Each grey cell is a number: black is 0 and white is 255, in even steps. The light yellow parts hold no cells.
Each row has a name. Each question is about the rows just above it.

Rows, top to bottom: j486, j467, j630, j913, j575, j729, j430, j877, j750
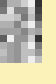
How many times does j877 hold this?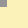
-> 2
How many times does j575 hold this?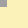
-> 4
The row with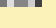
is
j467
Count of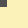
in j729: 0

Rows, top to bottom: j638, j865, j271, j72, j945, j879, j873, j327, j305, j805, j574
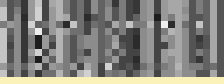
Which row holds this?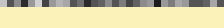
j271
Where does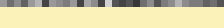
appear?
j805
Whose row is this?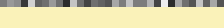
j72

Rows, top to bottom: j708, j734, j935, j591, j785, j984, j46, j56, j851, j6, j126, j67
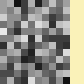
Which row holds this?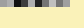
j708
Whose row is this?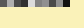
j67
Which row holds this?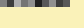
j6
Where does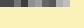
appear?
j126

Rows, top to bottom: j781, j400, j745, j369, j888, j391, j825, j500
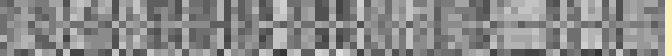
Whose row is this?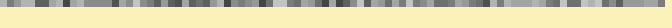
j391

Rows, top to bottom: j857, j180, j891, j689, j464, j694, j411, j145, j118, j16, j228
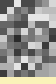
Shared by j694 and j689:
[102]
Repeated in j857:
[73]
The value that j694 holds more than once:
[147]
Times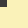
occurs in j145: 1

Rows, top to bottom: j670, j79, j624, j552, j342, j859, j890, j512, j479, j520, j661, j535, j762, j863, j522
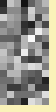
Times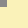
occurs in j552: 1
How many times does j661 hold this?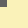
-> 2
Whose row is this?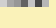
j624
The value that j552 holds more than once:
[151]
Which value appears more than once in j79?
[138]
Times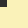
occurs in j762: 0
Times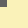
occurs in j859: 3

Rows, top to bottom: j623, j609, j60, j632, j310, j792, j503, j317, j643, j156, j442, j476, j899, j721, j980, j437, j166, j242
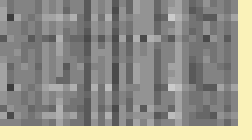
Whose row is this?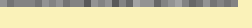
j623
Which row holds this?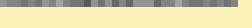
j980
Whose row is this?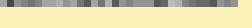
j166
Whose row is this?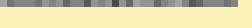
j442

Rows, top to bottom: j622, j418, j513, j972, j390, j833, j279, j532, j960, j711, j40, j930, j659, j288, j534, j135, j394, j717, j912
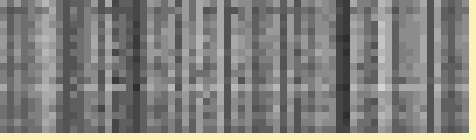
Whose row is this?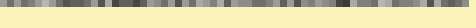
j622
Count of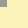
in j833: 11
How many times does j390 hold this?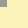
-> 10
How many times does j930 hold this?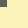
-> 15
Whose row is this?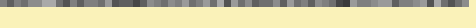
j288

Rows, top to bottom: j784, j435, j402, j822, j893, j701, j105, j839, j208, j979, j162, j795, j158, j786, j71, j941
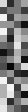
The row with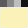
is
j208
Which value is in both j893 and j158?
[243]
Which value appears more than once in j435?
[121]

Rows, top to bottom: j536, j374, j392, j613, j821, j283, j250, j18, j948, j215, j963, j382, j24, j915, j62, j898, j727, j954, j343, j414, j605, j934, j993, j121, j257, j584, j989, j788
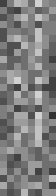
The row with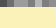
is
j954
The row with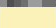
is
j121
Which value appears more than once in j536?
[126]
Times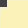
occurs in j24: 3
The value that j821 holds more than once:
[126]

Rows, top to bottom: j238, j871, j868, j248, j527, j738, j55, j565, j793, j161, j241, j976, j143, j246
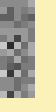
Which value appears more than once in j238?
[139]
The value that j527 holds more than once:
[153]
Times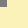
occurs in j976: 2
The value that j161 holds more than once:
[124]
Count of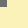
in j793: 2
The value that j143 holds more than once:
[139]
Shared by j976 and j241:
[110]

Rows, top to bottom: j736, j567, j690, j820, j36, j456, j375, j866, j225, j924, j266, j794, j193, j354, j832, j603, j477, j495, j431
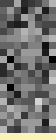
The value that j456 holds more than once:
[141]
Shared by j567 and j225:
[101]
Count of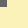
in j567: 3
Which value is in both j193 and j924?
[141]
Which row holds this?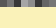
j690

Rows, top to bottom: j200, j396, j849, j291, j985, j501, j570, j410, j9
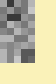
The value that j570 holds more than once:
[150]
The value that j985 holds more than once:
[134]
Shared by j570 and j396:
[150]
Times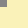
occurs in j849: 2

